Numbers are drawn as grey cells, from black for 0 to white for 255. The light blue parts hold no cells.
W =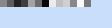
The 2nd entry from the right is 249
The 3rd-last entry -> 136
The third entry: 34
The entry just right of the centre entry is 235

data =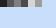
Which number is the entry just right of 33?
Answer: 87
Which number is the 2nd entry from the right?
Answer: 213
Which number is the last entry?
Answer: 156

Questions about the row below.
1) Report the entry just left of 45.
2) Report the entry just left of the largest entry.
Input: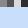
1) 217
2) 83

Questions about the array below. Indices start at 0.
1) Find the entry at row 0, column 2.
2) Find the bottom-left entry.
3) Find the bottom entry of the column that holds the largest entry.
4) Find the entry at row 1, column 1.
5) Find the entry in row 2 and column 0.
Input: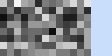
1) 243
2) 95
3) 83
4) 124
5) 14

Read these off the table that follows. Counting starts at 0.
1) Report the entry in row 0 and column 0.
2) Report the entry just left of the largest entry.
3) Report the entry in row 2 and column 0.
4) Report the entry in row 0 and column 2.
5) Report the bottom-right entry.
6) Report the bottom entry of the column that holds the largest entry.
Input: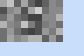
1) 164
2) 164
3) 112
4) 97
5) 97
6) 178

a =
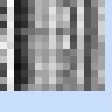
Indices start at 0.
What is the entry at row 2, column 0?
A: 141
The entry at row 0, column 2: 29
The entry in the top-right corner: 179
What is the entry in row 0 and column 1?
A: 253
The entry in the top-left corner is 114
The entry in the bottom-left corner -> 72
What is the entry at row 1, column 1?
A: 225
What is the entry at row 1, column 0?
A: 58
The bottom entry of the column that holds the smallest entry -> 45
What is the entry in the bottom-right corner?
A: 129
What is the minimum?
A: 13
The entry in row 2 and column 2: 45
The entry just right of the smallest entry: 45
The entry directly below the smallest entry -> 29
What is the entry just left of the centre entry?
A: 165
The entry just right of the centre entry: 165
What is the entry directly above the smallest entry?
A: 29

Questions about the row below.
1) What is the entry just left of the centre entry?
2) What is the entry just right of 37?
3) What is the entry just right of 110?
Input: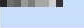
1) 151
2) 110
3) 96
